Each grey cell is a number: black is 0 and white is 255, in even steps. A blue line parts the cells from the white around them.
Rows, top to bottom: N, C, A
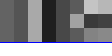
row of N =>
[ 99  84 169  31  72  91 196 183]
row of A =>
[ 99  84 169  31  72  91 131 137]
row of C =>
[ 99  84 169  31  72 162  58  65]

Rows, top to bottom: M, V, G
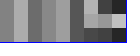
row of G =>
[130 172 108 136 158  86  72  65  38]
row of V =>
[130 172 108 136 158  86 166 151 193]

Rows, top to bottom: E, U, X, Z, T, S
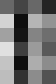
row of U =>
[211  14 181 147]
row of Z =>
[224  63 155  89]

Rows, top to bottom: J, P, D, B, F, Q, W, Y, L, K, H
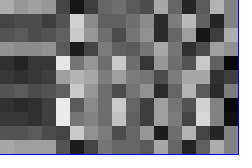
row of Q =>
[ 54  48  54  62 159 179 167 124 159 124 117  76 124 167 167  48  62]
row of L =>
[ 54  54  48  62 235 117 131 110 193  96  62 159 124  68 215 131  16]

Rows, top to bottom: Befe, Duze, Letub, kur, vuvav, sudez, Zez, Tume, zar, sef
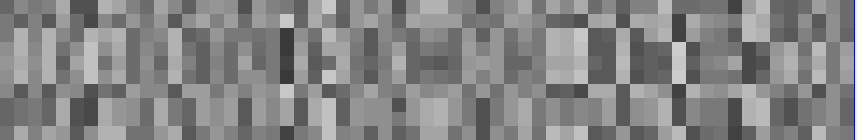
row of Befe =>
[102 136 121 129 170  81  81 178 164 129 108 164 136  96 143 150 143  81
 150 129 121  96 164 199 102 150 121 150  81 143 178 178 136 129  81 129
 143 170 114 164 136 170 108 136  96 129 129 186 108 108 114 114  66 157
 186 102  96 108 157 136 108]

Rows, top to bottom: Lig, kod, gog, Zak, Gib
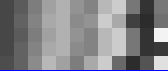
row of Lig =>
[ 71  91 125 161 177 147 131 184 204 119  51 119]
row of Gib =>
[ 77  98 139 184 161 125 169 204 105  44  84 224]
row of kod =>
[ 71  98 131 169 177 139 147 204 169  64  44 112]
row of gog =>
[ 71  91 125 161 177 147 131 184 204 119  51 243]

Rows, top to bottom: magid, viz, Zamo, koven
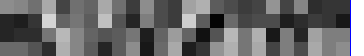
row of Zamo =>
[ 37  45  45 118 184 134 100  84  92 118  30 100 156 100  17  84 184 118
 176  24 126  37 162 126 126]
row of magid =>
[141 134 112 169  68 112 100 169 112  60 141  76  60 162 176  92  76  60
  68 148  68 134  45  53  53]
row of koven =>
[106 106  84  45 176 134  92  37  92 141  24 106 169  30  53 148 176 118
 169  68 126  76 169 126 141]

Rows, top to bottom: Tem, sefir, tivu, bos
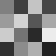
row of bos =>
[ 48 140 175  33]
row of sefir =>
[155 211  86 168]
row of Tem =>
[128  63 196  70]

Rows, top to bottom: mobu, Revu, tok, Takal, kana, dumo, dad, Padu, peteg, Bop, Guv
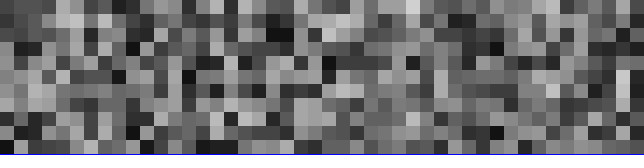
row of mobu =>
[ 68  82  82  74 172 144  68  89  32  47 117 151 137  47 129 179  47 179
 137  89  82 172 117  82  68 158 109 158 158 208 123  89  82 109  89 144
 123 129 166 186  61  97 123  89 166  74]
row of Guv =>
[ 18 158  61  68  74 137 179  97 109 151  24  68 137  89  24  32  32 117
 144 137 172  61  47  97  97 137  82 109 123  82  89  47 151 103  54 129
 144  39  97 137 123 144 137 103  97  82]

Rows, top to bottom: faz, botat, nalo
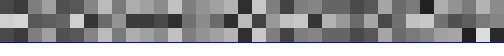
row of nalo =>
[ 73  60 127 160  80  87 133 187 121 173 160 140 193 127 147 160 179  47
 199 127  66 127 133 101 101  73  87 166 107 121 133 160 166  33 221  41]
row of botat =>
[207 214  87  94 101 207  54 107 147  60  60  73  47 114 140 107  47 187
  66 153 193 199  54 179 153 107 166  73 114 193 199 114  80  94 121 133]

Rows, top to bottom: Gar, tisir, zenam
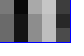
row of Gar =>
[121   8 169 198  61]

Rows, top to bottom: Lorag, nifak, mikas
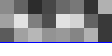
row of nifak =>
[161 226 127  78 226 212  99  57]
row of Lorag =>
[139  99  44  71 105 120  51 177]
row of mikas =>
[ 91 161 183 147 153 133 177  57]

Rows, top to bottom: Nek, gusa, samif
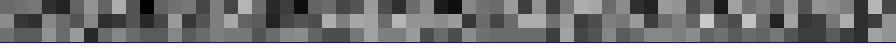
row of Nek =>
[107 113 119  47  35  99 147  99 173  84   1  99 113 119  70 126  70 181
 107  41  62  14  99 107  70  84 155  77  47 107 140  28  14 134 113 107
 155  62 147  62 119 173 167 107 140  47  35 155 147  77 107  28 161 113
 126  99 147  84 147 140 126  47 181  70]
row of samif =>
[113  91  91 147 107 155  41 107 134 107  91  91 134  91 107 126 119 119
  84 107 134 140  99  77  77 119 161 126 126 155  77 107  77 140 113 107
 107 107 107  62 161  70  84 134  91 107 134 134 126 140  99 113  91 107
  99 119  84  62  62  91  62  47 161 147]
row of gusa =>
[140  55  47 134 107  84 134  47  55  84  41  70 155  55  84 126 167  99
  91  35  70  84  77 173 126 167 161 107 181 147 147 140 155  55 107  70
 107 173 173 113 155  62  77 126 119 155  62 107 126  99 201  91  77 194
 107  35 161  55  62 119 173  47  62 147]

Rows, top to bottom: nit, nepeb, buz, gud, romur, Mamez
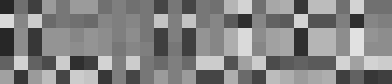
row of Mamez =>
[161  55 155 188  69 204 196  55 127  69 119 155 127 155  69  69 174 106
  69 188 174 155 167 174  63  98  55  63]
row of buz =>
[ 39 141  55 148 148 134 148 141 127 141 119  63 127  63 148 134 174 218
 141 161 167  47 181 181 141 225 148 141]
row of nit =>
[ 39 112  63 155 119 155 155 112 127 112 119  69 119  69 119 112 181 211
 112 167 174  55 188 188 112 211 112 112]
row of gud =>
[ 39 141  55 148 148 141 148 141 119 134 127  63 119  63 148 134 174 218
 134 161 167  47 181 181 141 225 141 141]

